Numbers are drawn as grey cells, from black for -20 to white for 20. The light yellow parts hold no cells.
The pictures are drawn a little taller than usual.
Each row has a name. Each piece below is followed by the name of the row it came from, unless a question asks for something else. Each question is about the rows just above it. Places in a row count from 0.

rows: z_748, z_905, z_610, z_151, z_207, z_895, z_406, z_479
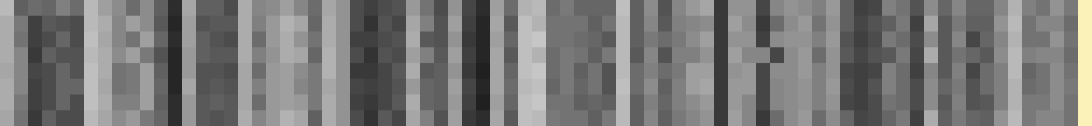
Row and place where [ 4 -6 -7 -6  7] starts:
z_479, 13
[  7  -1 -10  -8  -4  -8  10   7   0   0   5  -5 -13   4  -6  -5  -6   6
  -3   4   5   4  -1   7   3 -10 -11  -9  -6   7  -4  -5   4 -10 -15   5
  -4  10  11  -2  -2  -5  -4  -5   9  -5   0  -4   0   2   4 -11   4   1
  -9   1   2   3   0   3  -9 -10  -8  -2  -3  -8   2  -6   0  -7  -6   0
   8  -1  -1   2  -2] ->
z_406
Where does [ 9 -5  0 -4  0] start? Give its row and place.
z_406, 44
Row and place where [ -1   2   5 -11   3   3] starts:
z_610, 48

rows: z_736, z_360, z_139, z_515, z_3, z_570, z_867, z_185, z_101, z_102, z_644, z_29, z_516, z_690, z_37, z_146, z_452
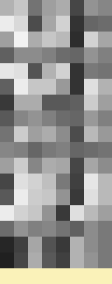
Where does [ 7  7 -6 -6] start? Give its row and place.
z_867, 1
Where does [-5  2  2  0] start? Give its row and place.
z_515, 0
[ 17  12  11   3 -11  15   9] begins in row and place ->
z_516, 1
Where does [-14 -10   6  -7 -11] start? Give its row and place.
z_146, 0
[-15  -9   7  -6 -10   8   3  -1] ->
z_452

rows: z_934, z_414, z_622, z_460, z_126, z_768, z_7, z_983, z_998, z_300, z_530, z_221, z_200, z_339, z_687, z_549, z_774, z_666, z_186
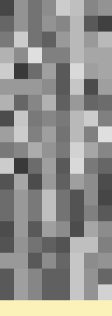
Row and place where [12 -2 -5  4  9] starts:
z_622, 1
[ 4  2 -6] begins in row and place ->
z_768, 2
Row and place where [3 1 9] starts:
z_414, 3
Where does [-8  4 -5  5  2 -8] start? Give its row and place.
z_221, 2

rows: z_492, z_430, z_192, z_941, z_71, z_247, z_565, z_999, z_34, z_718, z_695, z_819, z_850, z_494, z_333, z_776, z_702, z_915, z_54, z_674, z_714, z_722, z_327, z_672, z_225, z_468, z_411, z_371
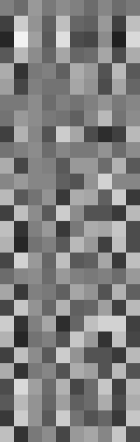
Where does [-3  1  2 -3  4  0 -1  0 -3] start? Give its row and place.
z_915, 0
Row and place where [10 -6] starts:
z_702, 4

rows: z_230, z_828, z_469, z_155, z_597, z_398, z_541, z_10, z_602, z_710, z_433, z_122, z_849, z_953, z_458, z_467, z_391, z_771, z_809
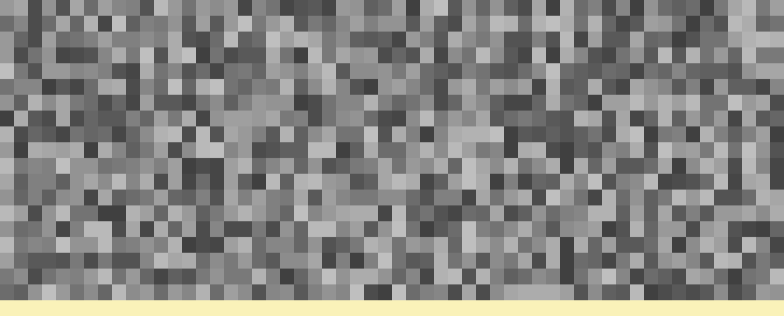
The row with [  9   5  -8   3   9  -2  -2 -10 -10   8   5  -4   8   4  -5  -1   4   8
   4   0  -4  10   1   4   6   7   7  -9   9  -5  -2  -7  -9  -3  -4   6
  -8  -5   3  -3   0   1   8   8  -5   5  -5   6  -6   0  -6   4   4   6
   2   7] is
z_953
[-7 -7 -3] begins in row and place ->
z_849, 51
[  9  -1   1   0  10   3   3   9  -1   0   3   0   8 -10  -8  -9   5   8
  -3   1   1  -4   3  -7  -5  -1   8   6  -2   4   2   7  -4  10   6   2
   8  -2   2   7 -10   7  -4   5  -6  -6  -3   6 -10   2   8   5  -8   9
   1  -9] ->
z_467
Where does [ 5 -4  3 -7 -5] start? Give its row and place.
z_433, 20
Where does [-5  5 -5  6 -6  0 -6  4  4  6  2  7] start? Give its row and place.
z_953, 44
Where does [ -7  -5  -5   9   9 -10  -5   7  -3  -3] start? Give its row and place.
z_710, 19

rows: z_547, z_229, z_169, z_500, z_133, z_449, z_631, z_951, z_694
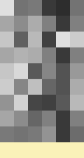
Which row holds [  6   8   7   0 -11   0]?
z_500
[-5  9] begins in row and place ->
z_169, 1
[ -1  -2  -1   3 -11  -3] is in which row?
z_694

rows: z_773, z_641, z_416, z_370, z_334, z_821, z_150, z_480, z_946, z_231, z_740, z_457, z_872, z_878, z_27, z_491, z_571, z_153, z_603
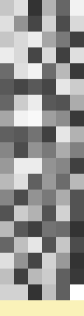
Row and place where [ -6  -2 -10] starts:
z_946, 1
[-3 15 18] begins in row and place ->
z_334, 0
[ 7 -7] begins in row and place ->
z_872, 4

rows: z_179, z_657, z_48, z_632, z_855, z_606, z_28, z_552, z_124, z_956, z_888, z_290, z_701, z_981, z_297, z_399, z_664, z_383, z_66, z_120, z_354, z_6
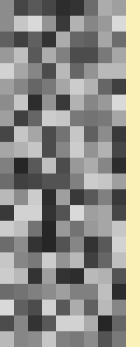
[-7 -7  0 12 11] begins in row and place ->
z_290, 3
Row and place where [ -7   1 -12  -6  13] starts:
z_399, 4

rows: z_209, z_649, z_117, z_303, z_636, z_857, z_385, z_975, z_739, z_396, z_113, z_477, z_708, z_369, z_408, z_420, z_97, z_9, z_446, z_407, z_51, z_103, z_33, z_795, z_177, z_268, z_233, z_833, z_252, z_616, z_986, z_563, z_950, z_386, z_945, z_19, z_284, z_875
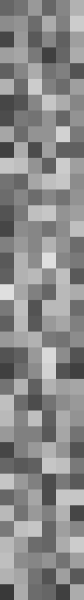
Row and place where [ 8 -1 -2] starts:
z_103, 2
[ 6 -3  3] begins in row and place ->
z_739, 0
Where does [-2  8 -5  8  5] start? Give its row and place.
z_177, 0
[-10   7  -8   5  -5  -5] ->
z_396
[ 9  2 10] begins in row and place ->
z_9, 2
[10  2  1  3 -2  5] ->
z_19

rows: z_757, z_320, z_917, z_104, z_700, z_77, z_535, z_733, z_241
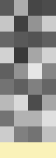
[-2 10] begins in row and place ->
z_241, 2
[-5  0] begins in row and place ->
z_77, 1
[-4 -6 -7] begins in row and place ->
z_917, 0
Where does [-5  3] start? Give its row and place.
z_700, 0
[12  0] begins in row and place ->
z_241, 0

